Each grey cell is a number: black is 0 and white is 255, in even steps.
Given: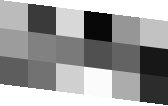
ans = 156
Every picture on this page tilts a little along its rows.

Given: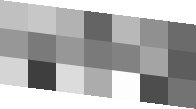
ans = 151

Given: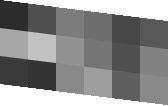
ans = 166

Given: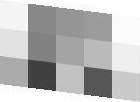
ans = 225

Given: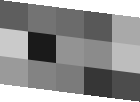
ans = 202

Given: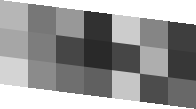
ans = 166

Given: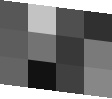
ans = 93

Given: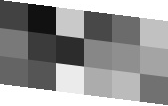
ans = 121

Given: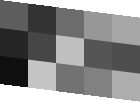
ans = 37
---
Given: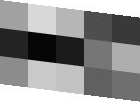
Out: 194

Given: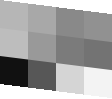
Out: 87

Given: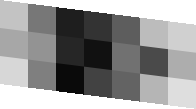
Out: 99

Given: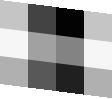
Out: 88

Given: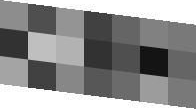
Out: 107

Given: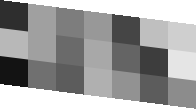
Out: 146

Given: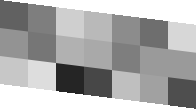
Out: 191

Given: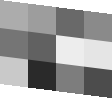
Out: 42

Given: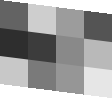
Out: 122
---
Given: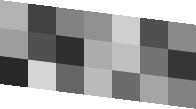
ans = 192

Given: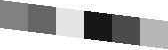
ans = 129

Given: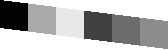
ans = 140

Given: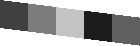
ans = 96

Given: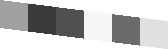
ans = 160

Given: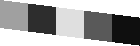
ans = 89

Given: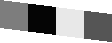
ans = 85

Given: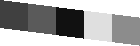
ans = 90
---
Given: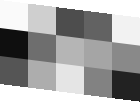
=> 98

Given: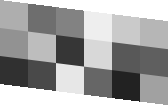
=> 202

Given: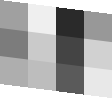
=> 42

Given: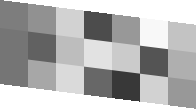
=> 248

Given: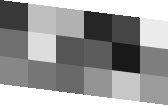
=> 69

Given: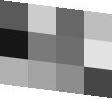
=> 103

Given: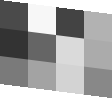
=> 67

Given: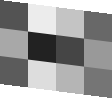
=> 196

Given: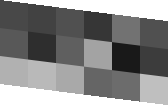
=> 114
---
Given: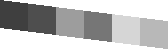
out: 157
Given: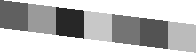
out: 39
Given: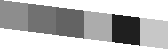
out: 99
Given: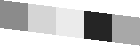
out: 235
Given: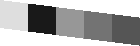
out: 151
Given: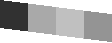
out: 192
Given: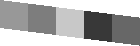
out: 200
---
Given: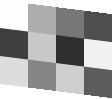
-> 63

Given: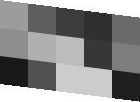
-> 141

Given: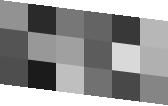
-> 84

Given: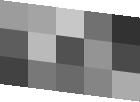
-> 93

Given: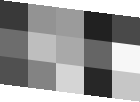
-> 109

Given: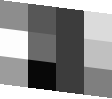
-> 253
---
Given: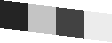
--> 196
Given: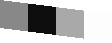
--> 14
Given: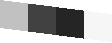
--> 65
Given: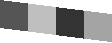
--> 191
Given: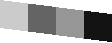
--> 100
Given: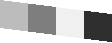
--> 126
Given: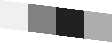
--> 129
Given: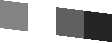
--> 255
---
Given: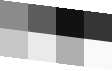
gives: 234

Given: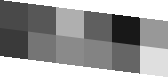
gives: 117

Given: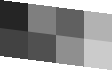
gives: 80

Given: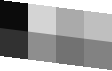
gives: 142

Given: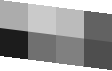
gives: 112

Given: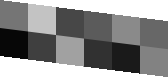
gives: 63
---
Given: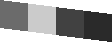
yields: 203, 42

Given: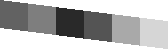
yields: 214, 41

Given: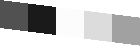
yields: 252, 26

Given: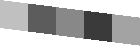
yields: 192, 58

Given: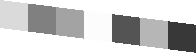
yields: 252, 56

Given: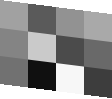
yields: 247, 16
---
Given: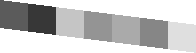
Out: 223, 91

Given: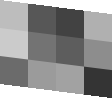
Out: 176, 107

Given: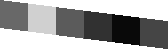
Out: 69, 104

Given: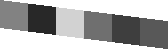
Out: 88, 130

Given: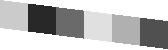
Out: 80, 203

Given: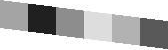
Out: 89, 164
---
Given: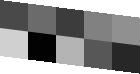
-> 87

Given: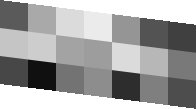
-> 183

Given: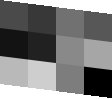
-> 137

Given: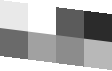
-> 140

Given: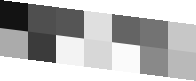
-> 137

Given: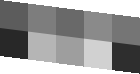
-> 209

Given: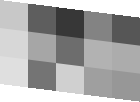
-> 178
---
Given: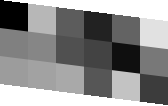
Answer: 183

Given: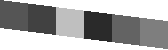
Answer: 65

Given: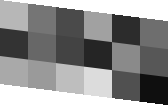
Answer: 117

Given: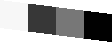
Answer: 55

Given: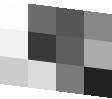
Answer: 108

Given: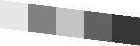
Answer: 129
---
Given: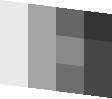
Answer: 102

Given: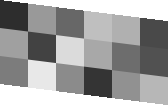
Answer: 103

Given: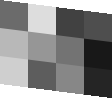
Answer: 65

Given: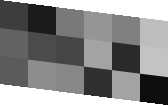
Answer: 121

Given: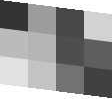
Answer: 71

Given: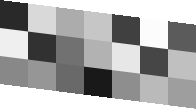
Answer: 172
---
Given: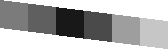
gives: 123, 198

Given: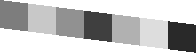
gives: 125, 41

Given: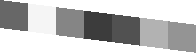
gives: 103, 148

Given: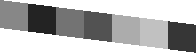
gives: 135, 54

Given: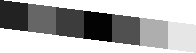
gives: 34, 230

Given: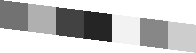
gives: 114, 205

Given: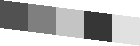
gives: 81, 225

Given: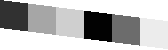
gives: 49, 236

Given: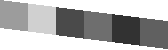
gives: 156, 96

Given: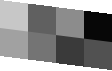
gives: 199, 81
